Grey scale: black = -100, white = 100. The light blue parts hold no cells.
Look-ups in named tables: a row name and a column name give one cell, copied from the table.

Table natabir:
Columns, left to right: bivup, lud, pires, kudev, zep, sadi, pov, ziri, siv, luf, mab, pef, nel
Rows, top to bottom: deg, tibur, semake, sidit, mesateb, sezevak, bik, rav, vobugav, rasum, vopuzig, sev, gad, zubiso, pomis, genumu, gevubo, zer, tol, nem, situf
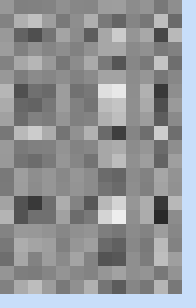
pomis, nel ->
44
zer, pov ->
25
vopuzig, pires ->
0
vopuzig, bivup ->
21
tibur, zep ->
-5
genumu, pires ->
-12
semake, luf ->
17
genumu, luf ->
12
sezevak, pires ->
9
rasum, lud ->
45
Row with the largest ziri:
bik

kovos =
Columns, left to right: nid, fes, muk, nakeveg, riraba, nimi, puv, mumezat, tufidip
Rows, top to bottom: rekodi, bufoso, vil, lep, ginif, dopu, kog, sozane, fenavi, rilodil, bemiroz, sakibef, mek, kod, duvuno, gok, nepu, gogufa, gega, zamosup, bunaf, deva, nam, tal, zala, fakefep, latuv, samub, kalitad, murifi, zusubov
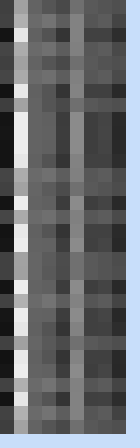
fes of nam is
86
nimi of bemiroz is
9
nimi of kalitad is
2
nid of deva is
-48
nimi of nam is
9
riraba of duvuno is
-53
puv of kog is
-50
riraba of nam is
-52
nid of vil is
-84
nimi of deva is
2
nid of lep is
-46

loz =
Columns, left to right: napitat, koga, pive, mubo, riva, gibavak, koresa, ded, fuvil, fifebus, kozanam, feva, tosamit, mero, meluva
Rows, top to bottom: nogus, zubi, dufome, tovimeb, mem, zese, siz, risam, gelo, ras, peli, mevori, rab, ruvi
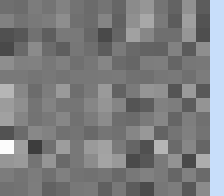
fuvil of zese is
-4
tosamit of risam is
-2
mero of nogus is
14
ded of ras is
-8
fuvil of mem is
-16
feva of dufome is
-13
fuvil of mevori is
20
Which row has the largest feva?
peli

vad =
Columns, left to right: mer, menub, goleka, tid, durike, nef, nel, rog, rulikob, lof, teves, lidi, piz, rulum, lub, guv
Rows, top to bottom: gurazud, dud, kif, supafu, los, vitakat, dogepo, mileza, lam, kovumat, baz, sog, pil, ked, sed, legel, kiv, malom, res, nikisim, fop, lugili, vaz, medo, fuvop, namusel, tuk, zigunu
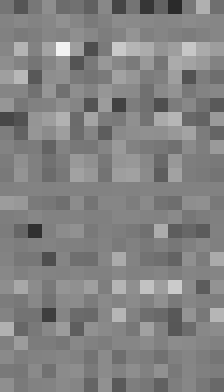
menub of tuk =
-7
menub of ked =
2
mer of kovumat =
-2
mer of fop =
11
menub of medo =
-19
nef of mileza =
4
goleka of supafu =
2
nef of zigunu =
4
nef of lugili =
10
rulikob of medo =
4
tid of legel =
2
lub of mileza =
-11
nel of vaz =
-18
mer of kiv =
-3
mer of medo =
39

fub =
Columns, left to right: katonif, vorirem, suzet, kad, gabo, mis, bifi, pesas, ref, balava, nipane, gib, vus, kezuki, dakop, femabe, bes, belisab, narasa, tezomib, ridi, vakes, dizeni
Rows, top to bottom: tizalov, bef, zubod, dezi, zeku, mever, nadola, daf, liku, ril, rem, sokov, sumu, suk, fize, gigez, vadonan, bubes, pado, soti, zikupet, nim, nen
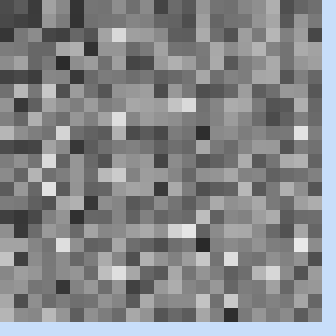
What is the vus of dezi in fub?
-10
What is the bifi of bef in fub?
-11
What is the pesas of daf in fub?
-2
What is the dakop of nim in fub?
53
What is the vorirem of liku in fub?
-19
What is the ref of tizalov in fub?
11
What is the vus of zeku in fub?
38
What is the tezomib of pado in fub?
13
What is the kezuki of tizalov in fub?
-30
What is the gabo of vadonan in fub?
9
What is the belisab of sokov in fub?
36
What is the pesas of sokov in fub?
-35
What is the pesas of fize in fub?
11
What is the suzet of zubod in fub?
10
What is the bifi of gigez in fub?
-19
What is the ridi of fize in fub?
-17
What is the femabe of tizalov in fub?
-10
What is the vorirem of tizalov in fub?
-29
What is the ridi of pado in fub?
2

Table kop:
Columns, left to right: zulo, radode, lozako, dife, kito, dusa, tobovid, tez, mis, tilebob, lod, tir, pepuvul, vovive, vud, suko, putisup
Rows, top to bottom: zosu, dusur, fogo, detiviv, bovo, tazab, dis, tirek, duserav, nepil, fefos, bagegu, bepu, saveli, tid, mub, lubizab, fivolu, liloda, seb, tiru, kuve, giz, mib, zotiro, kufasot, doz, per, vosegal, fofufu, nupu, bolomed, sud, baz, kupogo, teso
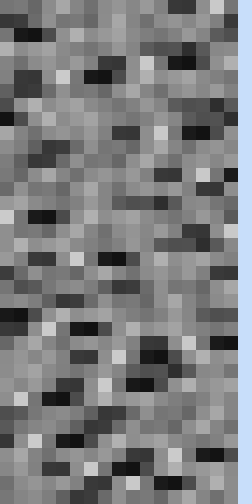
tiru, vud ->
-19
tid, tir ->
-64
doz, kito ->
0
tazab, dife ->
11
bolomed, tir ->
27
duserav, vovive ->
-29

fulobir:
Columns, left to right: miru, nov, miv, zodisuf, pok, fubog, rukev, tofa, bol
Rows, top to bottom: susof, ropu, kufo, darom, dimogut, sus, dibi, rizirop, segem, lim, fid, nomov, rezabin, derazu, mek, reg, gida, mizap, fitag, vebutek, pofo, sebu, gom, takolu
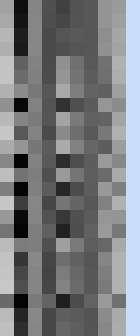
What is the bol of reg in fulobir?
16
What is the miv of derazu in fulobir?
0
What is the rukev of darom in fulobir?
-32
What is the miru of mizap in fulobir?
46
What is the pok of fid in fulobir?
34
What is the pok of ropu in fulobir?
-44
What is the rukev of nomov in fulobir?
-27
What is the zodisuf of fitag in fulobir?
-45
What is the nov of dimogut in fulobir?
-24

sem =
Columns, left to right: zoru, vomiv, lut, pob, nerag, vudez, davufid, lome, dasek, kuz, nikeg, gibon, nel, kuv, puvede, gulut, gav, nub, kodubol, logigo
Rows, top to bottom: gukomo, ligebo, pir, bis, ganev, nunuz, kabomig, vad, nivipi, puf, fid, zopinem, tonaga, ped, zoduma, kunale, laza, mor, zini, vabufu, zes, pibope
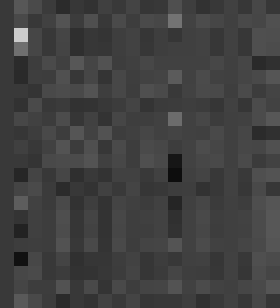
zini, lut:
-44
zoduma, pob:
-54
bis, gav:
-49
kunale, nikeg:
-50
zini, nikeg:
-58
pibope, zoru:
-55
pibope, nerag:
-67
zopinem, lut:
-59
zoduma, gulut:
-54
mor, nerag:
-36
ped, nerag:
-66
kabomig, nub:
-42
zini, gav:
-49
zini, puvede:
-49

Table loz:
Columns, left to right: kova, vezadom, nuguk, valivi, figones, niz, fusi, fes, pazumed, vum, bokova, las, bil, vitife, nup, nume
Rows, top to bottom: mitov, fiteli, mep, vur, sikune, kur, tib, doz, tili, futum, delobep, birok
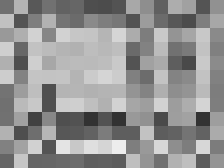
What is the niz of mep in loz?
55
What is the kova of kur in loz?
61
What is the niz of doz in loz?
62
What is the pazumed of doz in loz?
65
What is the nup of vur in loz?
52
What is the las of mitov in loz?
-25
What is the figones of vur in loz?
41
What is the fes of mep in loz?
42
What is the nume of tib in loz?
-2
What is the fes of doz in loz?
39
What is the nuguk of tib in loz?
49
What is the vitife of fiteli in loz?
-40
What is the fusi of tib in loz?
39
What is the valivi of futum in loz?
43
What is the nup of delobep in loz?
69
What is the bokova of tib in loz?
3
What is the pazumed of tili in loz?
-61
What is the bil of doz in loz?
23
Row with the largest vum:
birok

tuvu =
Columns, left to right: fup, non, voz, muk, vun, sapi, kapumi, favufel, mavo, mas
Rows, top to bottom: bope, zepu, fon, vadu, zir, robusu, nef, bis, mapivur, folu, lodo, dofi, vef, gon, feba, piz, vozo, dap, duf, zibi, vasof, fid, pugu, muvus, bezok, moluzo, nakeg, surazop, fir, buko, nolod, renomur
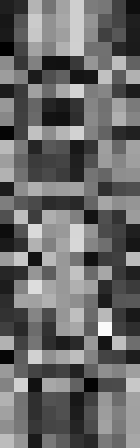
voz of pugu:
4
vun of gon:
23
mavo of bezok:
50
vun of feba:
-62
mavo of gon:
-42
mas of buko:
26
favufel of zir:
-12
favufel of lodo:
25
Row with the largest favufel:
muvus

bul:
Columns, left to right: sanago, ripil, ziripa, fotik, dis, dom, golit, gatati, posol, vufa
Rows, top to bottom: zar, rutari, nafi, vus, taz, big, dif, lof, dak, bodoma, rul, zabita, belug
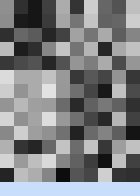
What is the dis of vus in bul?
54
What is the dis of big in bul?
20
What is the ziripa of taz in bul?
-35
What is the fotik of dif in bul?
77
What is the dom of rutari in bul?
-8
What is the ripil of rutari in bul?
-79
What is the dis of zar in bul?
35
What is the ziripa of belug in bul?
36
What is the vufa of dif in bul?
-41
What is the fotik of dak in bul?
73
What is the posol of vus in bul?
32
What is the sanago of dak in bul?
66
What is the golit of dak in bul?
-46
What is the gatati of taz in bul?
34
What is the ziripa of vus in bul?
-64
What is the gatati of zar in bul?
-20

